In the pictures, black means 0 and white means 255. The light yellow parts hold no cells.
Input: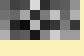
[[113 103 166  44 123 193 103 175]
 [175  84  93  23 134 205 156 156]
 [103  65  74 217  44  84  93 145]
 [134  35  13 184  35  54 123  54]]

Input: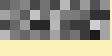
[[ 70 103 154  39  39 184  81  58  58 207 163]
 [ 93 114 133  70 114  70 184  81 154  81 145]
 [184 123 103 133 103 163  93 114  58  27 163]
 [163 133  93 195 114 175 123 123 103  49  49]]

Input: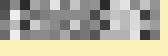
[[ 86 237 138 107 127 138 138 138 138  74 167 195 186 217  62 138]
 [107 237 127 138 138 127 167 107 118  86 177 177 177 226  53 118]
 [138 186  53 205 157 138 107 205 118 138  62 217 186 217 177 157]
 [ 74 138  42 167 138 226 118 195 138 147  42 205 226 138 195 147]]

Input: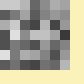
[[202 202 182 103 140 173 163]
 [223 122 173 163 131  80 152]
 [ 91 122 163  91 131 152 140]
 [ 80 223 140 193 193 163  57]
 [ 80 122 103  80 152 103 131]
 [173 202  91  69 182  69 152]
 [ 91 113  80  69 113 103 182]]

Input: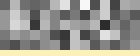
[[151 215 194  55 183 132 183 161 151 183  44 141 100 132]
 [151 205 161  79 171 132  89 121  67 151 205  89 121  89]
 [121 161 141 161 141  79  55 194  67 111 225 194 111 132]
 [100  79 121 100 141 151  67 194 171  89 132  89 121 151]
 [100 183 111 100 111 183 225 111 247  79 205  67 171 161]]

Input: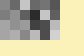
[[136 105 197 105 116  86]
 [165 145 155  65  77 186]
 [165 175 136 186  77 209]
 [125 145  95  43 197  95]]

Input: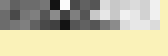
[[108 118 127  97  73  64  19  85  97  85 118 139 219 231 231 219]
 [108  73 118 127  85 139  64 127  85 200 231 200 240 231 210 240]
 [127  97 108 108 118  19 251  73  97  85 219 200 210 219 210 240]]
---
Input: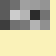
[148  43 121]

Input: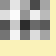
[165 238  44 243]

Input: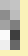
[196 141]

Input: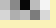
[244 124]

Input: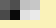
[199 225]

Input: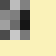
[129 127 160]

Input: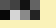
[ 99 138]

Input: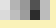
[188  44]

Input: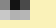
[ 73 178]
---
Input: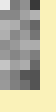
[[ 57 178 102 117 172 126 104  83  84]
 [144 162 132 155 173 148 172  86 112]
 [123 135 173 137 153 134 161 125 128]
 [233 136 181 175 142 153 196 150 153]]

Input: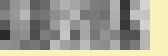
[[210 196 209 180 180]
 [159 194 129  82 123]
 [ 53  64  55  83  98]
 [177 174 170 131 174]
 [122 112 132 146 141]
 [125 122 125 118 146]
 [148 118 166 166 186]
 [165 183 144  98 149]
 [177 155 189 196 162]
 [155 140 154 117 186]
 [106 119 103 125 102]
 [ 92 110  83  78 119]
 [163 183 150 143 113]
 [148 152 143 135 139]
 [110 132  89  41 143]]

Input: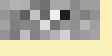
[[159 146 159 164]
 [159 127 182 156]
 [137 145 143 149]
 [167  29 149 209]
 [167 238 116 178]
 [114 103 220 158]
 [125 196 132 130]
 [175  96 135 190]
 [178 131 128 123]
 [166 149 162 147]]

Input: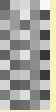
[[249  79 211  62 199  54 195  55 209  75 209]
 [165 135 165 156 163 136 141 130 162 127 146]
 [217 228 110 218 121 225 124 198 101 219 109]
 [200 155 153 182 110 175 100 188  91 186 101]
 [ 97 126 191 114 202  98 216 107 212 122 215]]

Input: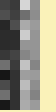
[[145 141 155 149 149 148 133 155 142 131 155]
 [214 111 170 204 149 134 194 158 188 167 171]
 [ 58  64  78  44  46  68  59  50  51  49  49]
 [ 67  79  39  44  43  56 112  22  75 112  24]]

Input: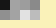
[[138 188]
 [157 226]
 [163 163]
 [ 21 144]]
